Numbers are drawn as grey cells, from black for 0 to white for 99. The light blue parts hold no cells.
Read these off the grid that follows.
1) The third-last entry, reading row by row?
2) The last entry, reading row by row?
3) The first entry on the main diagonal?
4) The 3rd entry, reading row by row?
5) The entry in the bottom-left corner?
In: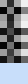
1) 34
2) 39
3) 67
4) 67
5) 7

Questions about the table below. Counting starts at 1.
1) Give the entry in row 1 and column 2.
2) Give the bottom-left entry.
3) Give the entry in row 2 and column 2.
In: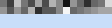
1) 24
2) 58
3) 34

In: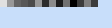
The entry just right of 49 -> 23
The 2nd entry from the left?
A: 59
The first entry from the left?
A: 87
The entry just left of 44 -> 11

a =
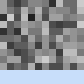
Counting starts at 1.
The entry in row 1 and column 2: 36
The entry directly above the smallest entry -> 47
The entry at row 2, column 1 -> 62
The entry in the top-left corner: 62
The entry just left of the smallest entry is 73
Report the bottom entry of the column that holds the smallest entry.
68
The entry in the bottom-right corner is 57
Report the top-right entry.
79
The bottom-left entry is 62
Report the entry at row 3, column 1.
19
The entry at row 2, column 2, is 47
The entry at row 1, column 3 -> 24
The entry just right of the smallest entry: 62
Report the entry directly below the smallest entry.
57
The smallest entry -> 13

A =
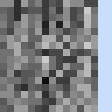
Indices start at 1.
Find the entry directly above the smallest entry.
54
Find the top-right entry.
28
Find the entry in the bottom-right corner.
60
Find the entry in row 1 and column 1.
54
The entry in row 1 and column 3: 18
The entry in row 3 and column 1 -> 44
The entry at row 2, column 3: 18
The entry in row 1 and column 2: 54
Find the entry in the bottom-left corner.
39
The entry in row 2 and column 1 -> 39
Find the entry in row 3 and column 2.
34
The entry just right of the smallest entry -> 54
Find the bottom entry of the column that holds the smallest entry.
23

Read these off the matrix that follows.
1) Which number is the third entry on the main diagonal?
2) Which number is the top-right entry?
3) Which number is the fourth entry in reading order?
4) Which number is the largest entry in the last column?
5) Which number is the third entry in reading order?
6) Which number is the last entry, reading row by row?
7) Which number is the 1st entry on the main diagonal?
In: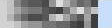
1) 52
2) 29
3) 40
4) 75
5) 52
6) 24
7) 81

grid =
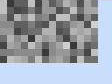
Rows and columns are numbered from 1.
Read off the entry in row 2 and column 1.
74
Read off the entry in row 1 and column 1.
74
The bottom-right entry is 43
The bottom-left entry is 27
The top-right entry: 49
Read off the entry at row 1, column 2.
22
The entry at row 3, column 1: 59
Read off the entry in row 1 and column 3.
37
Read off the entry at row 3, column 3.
69
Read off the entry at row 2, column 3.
27

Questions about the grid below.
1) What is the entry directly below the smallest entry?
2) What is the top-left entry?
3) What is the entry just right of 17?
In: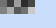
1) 44
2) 44
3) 28
